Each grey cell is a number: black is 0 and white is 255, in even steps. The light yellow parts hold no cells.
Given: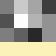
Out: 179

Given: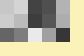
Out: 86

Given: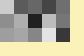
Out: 188

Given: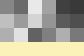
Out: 91

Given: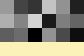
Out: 126

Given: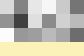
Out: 209

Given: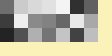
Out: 232

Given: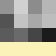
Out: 168
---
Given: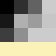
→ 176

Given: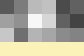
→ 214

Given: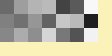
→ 199

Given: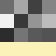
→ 56

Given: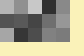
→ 69

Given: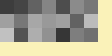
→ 160

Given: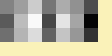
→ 228

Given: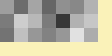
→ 55

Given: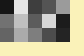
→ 92

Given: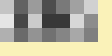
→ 56
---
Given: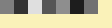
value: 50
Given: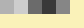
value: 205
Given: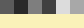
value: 41
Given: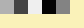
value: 68
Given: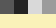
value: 35
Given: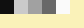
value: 202
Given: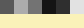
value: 172
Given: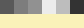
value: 125
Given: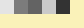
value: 124
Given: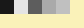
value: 228
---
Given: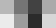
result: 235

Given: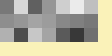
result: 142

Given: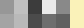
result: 164

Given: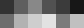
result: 109

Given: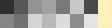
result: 134

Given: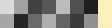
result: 167
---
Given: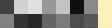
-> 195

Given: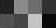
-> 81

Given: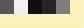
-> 124

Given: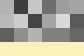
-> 157

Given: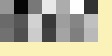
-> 172

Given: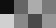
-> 208

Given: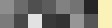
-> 129

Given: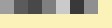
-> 202
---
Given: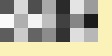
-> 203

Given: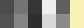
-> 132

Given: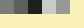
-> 94

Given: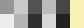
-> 180

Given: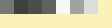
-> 64

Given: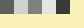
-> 209

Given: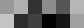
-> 44
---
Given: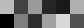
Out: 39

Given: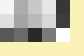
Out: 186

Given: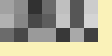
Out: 197

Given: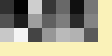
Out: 125

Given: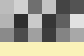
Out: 54

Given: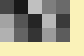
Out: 37

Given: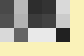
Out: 59
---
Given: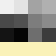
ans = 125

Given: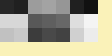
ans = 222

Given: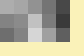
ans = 124

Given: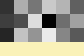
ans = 110

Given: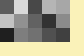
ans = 50

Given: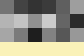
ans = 101

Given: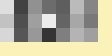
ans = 167

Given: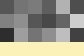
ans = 100

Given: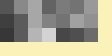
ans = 161

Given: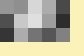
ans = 158
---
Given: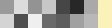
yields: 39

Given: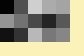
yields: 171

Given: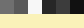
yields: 60

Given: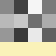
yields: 245

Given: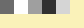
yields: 48

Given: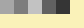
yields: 97
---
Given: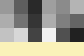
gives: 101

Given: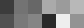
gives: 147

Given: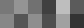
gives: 51

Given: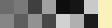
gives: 28

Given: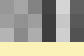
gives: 89

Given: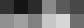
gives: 110

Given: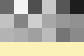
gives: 145
